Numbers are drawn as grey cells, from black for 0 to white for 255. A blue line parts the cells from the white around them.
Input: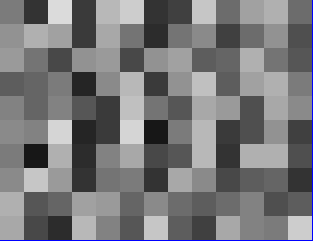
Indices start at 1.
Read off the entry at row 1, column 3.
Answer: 219
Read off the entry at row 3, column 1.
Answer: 154
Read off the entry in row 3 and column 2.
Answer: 116
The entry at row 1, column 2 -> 51
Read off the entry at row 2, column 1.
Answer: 146
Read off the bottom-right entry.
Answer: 205
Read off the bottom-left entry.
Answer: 168
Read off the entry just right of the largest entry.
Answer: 58
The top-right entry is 108
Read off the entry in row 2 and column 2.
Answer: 176
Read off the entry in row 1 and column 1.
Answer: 123
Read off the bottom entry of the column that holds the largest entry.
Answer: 44

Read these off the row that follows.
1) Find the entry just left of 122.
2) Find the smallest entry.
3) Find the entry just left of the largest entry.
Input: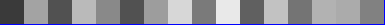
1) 215
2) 58
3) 122

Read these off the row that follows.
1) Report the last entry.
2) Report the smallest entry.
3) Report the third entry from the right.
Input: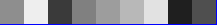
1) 79
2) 31
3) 226

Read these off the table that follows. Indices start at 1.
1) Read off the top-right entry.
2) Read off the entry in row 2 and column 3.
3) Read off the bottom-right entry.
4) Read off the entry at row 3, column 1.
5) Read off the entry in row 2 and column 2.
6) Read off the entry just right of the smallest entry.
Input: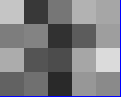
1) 166
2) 49
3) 138
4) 172
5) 131
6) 151
